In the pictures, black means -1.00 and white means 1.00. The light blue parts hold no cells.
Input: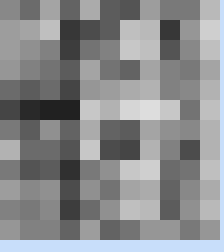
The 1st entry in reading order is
0.07
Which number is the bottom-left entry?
0.18
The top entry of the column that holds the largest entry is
0.23
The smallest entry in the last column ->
0.18
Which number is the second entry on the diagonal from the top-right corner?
0.18
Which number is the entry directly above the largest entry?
0.40
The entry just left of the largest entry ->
0.68
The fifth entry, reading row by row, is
0.34
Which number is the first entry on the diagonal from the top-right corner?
0.45
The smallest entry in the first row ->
-0.34
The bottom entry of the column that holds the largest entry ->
0.18
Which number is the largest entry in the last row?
0.23
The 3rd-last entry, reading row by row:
0.18
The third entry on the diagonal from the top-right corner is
-0.34
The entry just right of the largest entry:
0.56
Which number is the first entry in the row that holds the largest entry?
-0.46
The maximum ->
0.73
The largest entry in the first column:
0.40
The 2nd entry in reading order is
-0.16
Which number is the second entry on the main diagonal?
0.29
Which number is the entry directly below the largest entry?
0.29

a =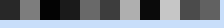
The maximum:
0.55
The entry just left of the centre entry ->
-0.18

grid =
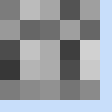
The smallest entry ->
-0.57
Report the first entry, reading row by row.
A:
-0.03
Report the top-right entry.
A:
0.25
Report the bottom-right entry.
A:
0.08
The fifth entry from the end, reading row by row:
-0.03
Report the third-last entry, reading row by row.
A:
0.14
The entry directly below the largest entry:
0.58

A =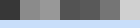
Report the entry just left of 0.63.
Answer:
-0.08
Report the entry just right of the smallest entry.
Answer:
0.09

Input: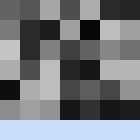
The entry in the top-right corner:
-0.72
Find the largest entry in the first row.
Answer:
0.36
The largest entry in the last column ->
0.42
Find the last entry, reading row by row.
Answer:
-0.77
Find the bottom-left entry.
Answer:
0.10
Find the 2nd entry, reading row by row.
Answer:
-0.33
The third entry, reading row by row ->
0.31
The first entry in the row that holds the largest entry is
0.54
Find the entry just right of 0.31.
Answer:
-0.39
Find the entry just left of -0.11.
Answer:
0.05
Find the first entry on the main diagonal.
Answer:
-0.22
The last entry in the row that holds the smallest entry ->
0.25
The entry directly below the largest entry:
0.36

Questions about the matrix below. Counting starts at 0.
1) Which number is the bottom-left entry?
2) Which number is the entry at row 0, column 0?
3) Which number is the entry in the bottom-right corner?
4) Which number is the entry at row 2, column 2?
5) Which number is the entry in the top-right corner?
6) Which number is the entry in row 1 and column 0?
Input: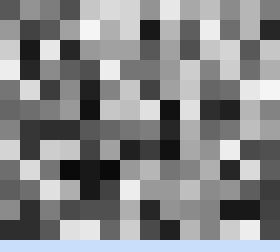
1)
-0.64
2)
-0.31
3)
-0.42
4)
0.81
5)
-0.02
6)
0.20

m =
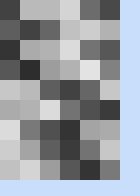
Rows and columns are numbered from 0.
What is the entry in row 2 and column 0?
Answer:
-0.59
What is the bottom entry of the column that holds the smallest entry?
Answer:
0.66
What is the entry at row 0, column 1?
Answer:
0.46
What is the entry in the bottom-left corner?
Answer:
0.51
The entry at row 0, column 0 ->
-0.48
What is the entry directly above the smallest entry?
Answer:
0.34
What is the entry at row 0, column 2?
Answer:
0.46
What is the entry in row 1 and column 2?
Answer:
-0.20
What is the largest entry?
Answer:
0.78
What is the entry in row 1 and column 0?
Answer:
-0.26
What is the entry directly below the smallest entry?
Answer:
0.46
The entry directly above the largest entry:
-0.10
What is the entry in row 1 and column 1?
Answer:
-0.48

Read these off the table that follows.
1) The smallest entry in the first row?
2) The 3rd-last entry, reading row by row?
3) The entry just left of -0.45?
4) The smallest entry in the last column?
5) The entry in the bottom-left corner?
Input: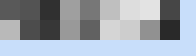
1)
-0.62
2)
0.61
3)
0.78
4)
-0.68
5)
0.45

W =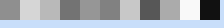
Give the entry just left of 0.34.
-0.32
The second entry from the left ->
0.68
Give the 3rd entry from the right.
0.34

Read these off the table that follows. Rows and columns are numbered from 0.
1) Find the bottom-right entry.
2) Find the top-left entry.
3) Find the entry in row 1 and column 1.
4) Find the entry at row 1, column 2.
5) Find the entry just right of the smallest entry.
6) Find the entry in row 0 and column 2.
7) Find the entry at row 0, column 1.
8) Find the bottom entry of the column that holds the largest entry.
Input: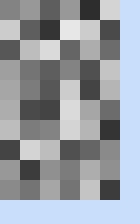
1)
-0.53
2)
0.03
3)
-0.26
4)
-0.59
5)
0.66
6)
-0.26
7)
0.19
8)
-0.09
